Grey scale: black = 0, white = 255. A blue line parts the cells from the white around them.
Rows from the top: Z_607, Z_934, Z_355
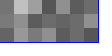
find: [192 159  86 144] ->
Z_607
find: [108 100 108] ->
Z_934
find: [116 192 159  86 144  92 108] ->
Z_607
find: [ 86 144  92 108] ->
Z_607
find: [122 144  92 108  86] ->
Z_355

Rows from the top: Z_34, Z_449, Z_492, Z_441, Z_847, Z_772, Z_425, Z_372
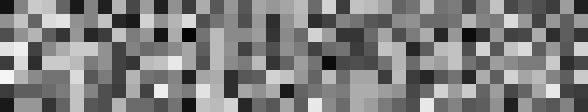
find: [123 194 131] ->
Z_425
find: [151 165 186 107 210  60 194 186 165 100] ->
Z_34
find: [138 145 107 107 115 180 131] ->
Z_449
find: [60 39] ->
Z_772
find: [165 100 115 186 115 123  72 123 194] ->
Z_34

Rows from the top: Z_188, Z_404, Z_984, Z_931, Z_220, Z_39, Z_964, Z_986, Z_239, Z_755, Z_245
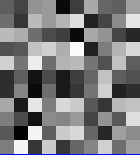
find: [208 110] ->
Z_245
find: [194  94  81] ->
Z_39
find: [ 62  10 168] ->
Z_984
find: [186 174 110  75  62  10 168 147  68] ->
Z_984

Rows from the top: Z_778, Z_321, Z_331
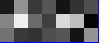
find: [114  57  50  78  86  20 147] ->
Z_331
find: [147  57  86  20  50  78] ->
Z_778
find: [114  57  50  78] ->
Z_331

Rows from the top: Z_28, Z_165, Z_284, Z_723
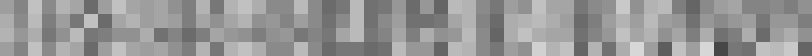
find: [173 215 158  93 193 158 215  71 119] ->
Z_723
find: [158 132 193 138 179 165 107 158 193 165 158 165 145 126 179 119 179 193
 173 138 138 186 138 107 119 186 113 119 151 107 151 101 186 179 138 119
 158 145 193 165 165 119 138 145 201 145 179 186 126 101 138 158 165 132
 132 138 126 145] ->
Z_28
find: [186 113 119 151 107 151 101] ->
Z_28
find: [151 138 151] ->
Z_165
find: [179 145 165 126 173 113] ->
Z_284
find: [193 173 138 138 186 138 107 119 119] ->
Z_723
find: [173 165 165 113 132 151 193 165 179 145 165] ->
Z_284

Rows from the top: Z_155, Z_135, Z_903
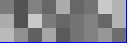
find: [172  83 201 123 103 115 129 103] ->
Z_135
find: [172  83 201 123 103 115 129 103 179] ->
Z_135
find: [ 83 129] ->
Z_155
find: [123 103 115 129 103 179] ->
Z_135
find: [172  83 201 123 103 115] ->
Z_135
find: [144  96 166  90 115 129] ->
Z_903

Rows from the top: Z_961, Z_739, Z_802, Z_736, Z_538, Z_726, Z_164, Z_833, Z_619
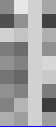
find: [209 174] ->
Z_802
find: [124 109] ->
Z_736

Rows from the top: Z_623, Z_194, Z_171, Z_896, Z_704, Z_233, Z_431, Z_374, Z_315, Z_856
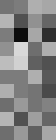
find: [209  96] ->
Z_704
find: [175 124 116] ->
Z_431
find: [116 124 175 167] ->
Z_623
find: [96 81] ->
Z_704

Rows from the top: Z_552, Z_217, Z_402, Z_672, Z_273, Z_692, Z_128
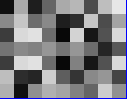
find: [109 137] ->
Z_217
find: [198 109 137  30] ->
Z_217

